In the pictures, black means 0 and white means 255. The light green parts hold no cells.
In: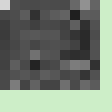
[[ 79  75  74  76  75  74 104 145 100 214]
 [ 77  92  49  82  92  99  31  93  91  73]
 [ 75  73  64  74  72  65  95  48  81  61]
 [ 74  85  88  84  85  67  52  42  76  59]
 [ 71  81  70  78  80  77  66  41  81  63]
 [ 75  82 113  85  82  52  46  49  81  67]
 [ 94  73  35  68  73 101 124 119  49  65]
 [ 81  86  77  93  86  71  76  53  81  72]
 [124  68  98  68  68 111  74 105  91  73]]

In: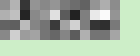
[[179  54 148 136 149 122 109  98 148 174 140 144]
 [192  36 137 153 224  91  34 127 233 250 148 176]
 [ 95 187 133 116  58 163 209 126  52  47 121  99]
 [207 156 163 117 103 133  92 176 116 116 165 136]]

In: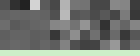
[[ 48  34 211  91  72 179 117 115  72  71 136 133  60  82]
 [102 100 103  99  80 185  86  91  75  88  70 123  56  98]
 [ 90  95 101 104 134 138 115 148  96  50 120 101 133 109]
 [100 100  94  96  55 104 142  78 112  65 106  56  87  95]
 [104 101  93 102  93 130  79  65  67 117 152  81 108  99]]

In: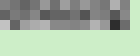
[[116 100 116 152 112 158 126 152 131 119 176 129 130]
 [122 113 134  88 100  99 114  84 132 125  87 136  99]
 [100 159 172 179 136 136 131 139 178 152  45 108 194]]

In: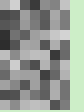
[[208  91  58 141 131 195 171]
 [ 81 159 117  93 168 125  73]
 [ 94 153 123  90 161 124  86]
 [114  96 159 171 199 211  49]
 [ 83 166 162  85 174 109  45]
 [139 179 190 187  57 106 190]
 [205 111  78 179 115 188 128]
 [165 160 161  64 103 178 105]
 [135  86 160  99 171 115 161]
 [ 81 155 117  95 174 115  77]
 [140 183 191 185  83 124 176]]

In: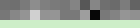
[[111 122 141 127 122 119 132  87 134 111 107 124  99 113]
 [135 148 208 147 149 121 121 158   7 121 131 149 144 119]]
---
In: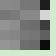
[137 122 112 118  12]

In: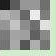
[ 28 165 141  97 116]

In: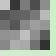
[198  96 137 143  49]

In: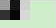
[156   7]

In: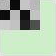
[182 186  32]

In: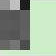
[146  86  95]

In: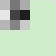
[189  65 202]

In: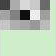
[ 66 129 166]

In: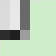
[218 232 106]
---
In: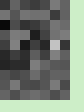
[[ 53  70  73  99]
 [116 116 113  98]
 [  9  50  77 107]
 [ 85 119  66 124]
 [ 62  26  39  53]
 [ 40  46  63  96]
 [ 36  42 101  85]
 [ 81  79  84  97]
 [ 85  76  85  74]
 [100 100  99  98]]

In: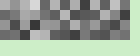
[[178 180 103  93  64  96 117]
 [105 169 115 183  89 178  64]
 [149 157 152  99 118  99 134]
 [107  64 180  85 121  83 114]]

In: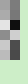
[[163]
 [171]
 [228]
 [141]
 [201]
 [187]]

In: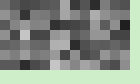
[[113  72  86 167  84 125  81]
 [146  52 120 165 104 144 123]
 [ 89 153 134  64  78  92  31]
 [144 197  71 161 105 149  68]
 [ 97 127 101 177  80  91  87]
 [140 156 127  69  73 149 149]
 [ 89  44  87 160 164  94 141]]

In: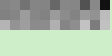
[[132 115 132 135  82  17]
 [129 156 130 140 154 188]
 [180 158 140 133 194 193]]

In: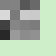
[[129  87]
 [217 203]
 [ 65 128]
 [ 40 140]]
